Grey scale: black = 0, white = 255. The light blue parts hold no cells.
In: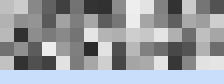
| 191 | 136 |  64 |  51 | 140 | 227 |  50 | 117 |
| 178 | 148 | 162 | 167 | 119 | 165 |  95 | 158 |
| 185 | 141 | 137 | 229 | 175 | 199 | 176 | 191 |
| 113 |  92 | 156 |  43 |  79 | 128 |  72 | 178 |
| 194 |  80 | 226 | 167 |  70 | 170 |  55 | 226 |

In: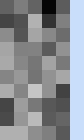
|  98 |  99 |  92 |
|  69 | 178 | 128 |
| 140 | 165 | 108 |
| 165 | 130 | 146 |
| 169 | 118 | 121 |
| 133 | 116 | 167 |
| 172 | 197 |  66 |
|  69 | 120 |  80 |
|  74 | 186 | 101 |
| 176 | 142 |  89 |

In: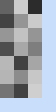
|  99 |  44 |
|  67 | 203 |
| 150 | 149 |
|  78 | 126 |
| 184 | 166 |
| 181 | 199 |
| 116 | 207 |

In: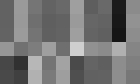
|  98 | 117 | 105 |  94 |  27 |
|  98 | 111 |  98 | 102 |  24 |
|  99 | 116 |  99 | 100 |  21 |
| 150 | 125 | 111 | 145 | 176 |
|  71 | 183 | 163 | 100 | 141 |
|  73 | 177 | 158 |  97 | 142 |

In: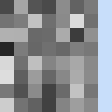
|  73 |  84 | 140 | 122 |
| 115 | 194 | 138 | 112 |
| 177 | 105 | 171 | 144 |
|  37 | 103 | 104 | 120 |
| 216 | 191 | 151 | 137 |
| 221 | 156 | 136 | 139 |
| 120 | 139 | 106 | 118 |
| 205 |  97 | 132 | 137 |

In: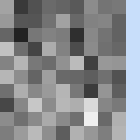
| 163 |  81 | 100 | 140 | 120 |
| 153 |  85 | 162 | 130 |  98 |
| 101 | 119 | 124 | 136 |  98 |
| 193 |  68 | 130 | 139 | 103 |
| 131 | 120 | 145 |  64 | 149 |
| 182 | 100 | 105 |  94 |  82 |
| 112 | 136 | 181 |  60 |  94 |
|  71 | 199 | 183 | 218 | 121 |
| 140 | 138 | 138 | 239 | 176 |
| 125 | 186 |  93 | 151 | 180 |

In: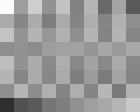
| 252 | 206 | 194 | 182 | 164 |
| 170 | 171 | 170 | 174 | 176 |
| 195 | 180 | 177 | 180 | 179 |
| 142 | 140 | 161 | 149 | 153 |
| 189 | 171 | 174 | 163 | 170 |
| 180 | 170 | 170 | 155 | 164 |
| 142 | 141 | 133 | 132 | 121 |
|  47 |  90 | 126 | 159 | 181 |
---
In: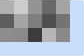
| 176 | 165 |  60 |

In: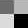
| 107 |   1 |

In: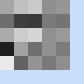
| 166 |  63 | 214 | 145 | 142 |

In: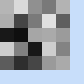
| 181 |  69 | 166 | 206 | 170 |

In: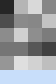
|  38 | 138 | 142 |  64 |

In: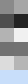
| 138 |  35 |
